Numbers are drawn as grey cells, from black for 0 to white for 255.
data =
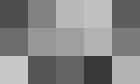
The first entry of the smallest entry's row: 200
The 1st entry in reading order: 78
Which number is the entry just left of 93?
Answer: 193
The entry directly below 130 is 151

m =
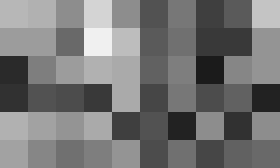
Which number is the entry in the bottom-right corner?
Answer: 105
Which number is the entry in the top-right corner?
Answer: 196
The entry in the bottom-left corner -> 162
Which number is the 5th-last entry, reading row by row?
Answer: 76
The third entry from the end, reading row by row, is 70
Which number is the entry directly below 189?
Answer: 170
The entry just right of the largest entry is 189
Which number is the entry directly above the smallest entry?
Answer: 57
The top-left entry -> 183
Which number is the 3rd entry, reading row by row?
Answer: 141
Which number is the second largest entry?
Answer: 212
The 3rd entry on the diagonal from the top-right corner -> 27
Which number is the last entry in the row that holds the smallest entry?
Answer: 148
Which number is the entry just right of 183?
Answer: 177
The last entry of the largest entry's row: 148
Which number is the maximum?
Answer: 240
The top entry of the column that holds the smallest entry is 63
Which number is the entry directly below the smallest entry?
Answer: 76

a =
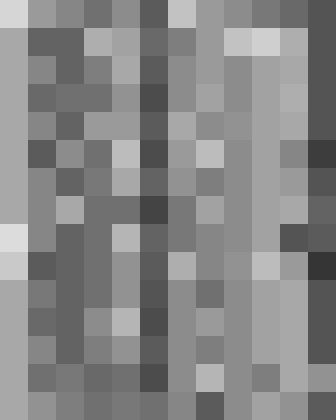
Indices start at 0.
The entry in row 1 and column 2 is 99
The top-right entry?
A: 84
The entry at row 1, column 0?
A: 168
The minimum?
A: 53
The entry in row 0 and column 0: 214
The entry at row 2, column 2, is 99
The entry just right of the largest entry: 134
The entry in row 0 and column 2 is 134
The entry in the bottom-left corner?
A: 168
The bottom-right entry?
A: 91
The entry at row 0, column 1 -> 154
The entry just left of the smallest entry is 154
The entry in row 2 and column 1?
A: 134
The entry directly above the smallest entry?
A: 91
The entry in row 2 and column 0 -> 168
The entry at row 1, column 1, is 99

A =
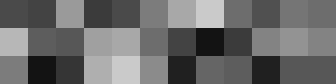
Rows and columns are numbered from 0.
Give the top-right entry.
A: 109
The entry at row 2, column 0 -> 124
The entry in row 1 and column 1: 93
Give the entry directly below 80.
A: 131
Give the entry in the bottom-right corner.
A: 87
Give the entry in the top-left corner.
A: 74
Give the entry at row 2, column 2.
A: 53
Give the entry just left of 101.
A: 32

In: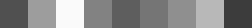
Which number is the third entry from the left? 250
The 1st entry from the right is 60
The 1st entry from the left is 80

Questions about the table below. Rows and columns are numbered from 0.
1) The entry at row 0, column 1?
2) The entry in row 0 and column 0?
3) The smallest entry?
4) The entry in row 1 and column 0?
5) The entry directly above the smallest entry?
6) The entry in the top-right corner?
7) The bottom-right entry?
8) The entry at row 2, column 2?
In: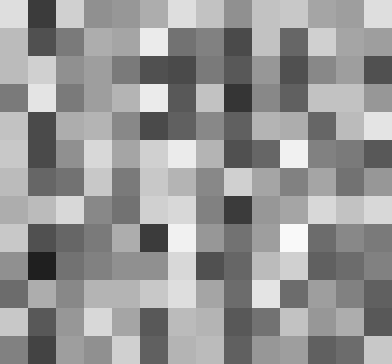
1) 59
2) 222
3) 31
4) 187
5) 80
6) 222
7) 200
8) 144

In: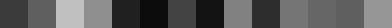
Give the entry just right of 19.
129
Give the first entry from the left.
59
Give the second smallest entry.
19
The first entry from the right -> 150
